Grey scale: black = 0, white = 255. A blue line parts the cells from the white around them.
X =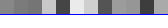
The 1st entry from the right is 170
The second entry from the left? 123
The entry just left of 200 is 117

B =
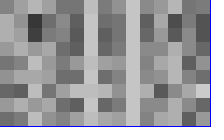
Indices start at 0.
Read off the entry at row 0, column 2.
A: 182
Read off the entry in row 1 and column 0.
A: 175
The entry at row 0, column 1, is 160
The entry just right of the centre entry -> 153
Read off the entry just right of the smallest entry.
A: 110
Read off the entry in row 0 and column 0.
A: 131
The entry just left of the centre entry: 189
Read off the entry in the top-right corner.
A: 123
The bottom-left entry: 110
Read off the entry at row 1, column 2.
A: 55
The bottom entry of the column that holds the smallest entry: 189
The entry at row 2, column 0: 175
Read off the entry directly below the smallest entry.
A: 63
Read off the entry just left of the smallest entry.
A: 146
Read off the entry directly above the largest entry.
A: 110

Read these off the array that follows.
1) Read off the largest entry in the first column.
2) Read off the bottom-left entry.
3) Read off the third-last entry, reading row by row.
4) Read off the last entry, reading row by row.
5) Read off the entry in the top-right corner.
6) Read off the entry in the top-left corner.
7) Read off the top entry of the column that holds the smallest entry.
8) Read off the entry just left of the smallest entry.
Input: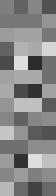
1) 198
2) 184
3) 105
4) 105
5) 82
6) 127
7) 134
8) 222

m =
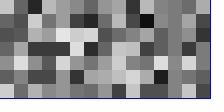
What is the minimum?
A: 16
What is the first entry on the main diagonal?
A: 197
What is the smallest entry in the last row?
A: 65
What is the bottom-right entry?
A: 72
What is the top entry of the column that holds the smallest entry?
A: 185
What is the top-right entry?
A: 172
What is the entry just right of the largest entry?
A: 205
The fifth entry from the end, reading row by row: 80
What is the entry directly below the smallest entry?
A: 165
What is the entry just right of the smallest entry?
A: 137
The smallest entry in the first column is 80
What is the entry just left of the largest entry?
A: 157
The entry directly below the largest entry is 59
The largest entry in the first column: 205
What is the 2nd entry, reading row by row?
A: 101
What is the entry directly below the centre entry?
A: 157
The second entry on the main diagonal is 80
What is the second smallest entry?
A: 30
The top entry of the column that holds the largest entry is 157
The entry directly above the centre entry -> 80
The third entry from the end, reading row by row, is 131
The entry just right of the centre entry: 197
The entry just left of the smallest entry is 72
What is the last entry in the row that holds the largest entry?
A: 52
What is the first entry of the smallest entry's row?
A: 101
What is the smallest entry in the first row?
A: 38
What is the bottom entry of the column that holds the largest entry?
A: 149

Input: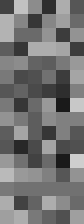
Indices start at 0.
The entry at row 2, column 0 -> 179
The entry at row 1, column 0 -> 179
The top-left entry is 66
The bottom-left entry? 159
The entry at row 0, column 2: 140
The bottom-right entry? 159
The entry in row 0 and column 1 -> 194
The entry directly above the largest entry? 80
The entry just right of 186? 153
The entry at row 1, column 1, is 134
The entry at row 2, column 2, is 106

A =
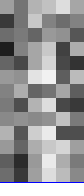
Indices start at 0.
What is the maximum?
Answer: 241
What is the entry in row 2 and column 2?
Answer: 101
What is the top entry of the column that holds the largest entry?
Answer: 193
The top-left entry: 159
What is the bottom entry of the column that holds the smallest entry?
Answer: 109
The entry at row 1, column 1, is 116
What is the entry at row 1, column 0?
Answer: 57
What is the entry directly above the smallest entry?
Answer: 109
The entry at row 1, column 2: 200
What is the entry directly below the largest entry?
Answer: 116
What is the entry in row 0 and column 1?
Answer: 116
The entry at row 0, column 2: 179
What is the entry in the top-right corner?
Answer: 166
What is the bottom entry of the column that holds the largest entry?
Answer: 221
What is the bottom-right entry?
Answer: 137

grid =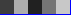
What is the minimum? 33
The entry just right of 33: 117

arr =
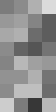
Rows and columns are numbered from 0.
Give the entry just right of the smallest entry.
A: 184
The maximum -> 219
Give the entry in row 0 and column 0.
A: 124
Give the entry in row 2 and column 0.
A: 168
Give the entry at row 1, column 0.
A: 152
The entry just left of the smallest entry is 124
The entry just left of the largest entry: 176
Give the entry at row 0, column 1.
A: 139
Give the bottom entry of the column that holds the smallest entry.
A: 55
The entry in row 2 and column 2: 108
